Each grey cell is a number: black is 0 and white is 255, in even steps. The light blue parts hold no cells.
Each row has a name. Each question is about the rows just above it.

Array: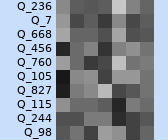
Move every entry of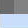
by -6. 101  124
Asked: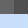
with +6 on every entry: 107  86
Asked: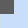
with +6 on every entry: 99
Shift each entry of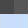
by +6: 78  93
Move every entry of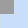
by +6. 163

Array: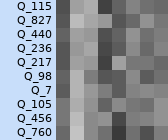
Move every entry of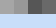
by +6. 172  158  92  111
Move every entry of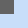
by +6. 105
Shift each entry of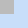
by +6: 193
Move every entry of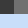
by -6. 52  106
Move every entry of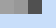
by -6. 154  146  74
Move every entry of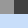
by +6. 158  71

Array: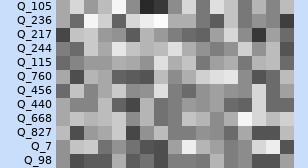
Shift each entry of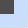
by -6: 72
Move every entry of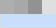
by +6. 180  174  152  229
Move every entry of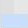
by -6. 217  224
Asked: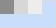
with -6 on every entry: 134  209  231
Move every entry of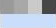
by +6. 160  174  208  77
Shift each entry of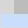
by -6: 209  182

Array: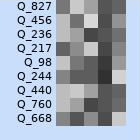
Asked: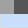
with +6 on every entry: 167  91
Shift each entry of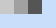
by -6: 195  155  79
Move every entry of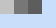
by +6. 201  125  99
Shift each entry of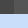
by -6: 65  79

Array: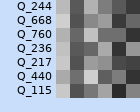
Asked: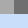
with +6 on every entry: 176  117
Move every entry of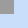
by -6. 150
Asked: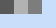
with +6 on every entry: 95  184  131
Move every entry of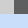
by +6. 213  101
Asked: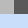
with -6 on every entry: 180  83

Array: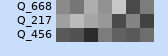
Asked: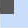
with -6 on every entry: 83
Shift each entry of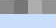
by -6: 132  112  167  140
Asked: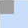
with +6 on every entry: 165
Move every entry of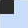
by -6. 38
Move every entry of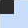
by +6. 50
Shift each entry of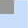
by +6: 158
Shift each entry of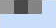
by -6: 146  68  126

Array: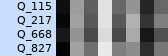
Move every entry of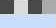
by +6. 79  225  79  176
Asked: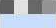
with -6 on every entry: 89  219  97  142
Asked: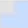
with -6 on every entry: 219
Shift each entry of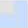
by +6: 231
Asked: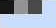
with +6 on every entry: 29  154  79

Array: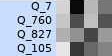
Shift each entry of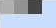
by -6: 170  140  63
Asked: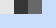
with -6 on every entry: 224  48  98

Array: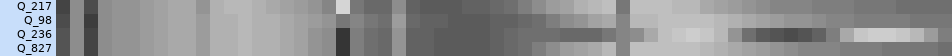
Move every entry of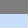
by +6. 132  132
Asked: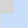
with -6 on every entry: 207
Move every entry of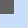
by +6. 104
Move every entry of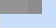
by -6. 142  142  135
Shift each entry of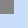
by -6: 127
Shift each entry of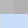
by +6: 190  183

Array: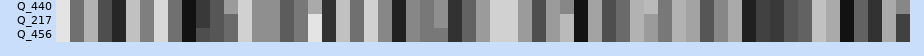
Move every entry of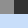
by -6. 137  44
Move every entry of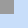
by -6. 149
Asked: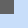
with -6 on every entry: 92
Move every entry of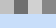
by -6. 187  106  203  129
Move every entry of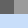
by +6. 104  161
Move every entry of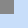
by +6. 141

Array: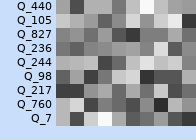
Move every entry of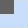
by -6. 92
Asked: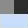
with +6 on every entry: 145  51
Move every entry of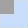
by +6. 168
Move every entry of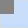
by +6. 138
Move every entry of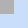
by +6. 183

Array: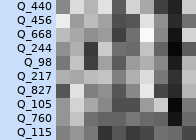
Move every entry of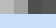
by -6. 181  155  73  80
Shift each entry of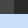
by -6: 65  36
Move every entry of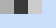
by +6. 181  64  209
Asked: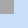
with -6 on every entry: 161
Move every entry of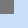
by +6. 126

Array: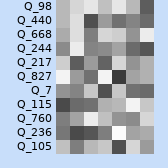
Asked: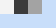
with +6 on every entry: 249  65  169
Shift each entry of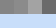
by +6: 138  145  169  113
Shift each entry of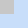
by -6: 193
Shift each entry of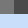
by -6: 113  68
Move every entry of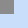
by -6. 133
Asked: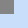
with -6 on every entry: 126

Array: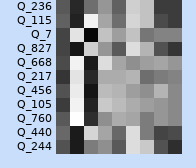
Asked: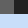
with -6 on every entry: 91  28
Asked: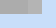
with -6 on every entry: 166  166  174
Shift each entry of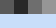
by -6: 83  34  104  144

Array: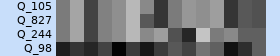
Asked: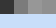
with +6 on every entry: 59  129  157  149
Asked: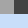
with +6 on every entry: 171  73
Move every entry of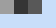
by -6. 152  47  82

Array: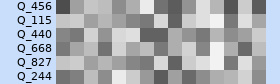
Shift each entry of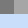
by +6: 127  172
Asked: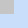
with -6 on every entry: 191
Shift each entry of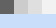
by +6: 104  210  229  248

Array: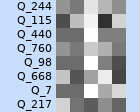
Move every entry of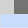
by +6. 216  121
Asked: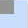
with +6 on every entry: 154
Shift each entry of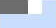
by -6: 102  102  248
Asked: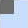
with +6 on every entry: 114

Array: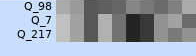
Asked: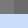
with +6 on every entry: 127  113
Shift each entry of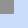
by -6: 140
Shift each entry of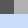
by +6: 93  183

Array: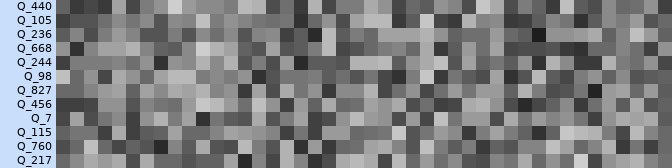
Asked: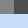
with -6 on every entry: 126  71
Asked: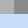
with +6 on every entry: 184  144
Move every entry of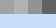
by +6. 168  184  152  104
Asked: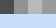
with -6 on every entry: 71  140  179  148
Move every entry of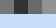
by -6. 111  44  99  140

